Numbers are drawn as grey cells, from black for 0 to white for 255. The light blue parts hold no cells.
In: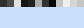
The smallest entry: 9
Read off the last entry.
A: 197
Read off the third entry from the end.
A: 239
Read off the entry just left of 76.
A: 49

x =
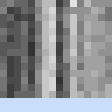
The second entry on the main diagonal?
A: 63
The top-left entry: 115
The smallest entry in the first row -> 63
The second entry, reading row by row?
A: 129
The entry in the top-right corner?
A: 145
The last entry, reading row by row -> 175
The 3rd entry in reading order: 102
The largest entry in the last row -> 200
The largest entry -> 226
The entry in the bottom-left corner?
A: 102
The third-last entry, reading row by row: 175
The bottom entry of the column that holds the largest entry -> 187
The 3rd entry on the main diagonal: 63
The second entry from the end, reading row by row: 161
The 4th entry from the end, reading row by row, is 145

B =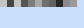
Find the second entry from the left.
69
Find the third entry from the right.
39
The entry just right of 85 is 125

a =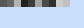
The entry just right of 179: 33
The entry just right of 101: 179
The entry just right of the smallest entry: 61

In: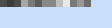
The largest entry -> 232
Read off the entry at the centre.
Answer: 136

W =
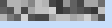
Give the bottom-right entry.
83
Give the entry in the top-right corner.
110
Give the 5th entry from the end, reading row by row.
166
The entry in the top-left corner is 83
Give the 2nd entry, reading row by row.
179
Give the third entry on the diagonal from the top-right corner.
208
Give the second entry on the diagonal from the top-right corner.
55
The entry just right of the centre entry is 55
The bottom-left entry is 179

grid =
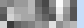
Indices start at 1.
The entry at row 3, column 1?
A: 84
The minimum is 59
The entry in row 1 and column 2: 129
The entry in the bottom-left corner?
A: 210
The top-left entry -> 142
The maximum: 251
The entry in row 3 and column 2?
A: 210
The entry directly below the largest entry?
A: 236
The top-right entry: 100
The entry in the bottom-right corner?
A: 183
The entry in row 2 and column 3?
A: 167
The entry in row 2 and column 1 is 100

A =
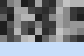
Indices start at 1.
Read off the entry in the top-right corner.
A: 181
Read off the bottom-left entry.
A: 126
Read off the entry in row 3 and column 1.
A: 98
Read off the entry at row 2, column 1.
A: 57
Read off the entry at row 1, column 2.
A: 126
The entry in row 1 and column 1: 44
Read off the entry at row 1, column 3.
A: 151
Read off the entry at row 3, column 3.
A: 151
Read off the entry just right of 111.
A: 70
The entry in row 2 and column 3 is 166
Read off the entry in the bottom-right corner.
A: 44

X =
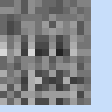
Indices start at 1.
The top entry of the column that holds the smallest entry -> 89
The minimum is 34
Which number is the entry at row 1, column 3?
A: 130
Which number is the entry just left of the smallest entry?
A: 172
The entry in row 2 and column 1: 142
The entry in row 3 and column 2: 89
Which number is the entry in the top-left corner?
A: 104
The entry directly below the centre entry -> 142
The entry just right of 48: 61
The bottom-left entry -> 172
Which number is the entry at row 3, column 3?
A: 104
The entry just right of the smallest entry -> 73
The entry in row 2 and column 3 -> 130
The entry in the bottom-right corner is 117
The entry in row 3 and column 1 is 104
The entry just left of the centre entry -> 48
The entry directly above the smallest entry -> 61
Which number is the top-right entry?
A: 130
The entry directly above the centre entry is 73
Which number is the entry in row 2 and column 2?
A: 142
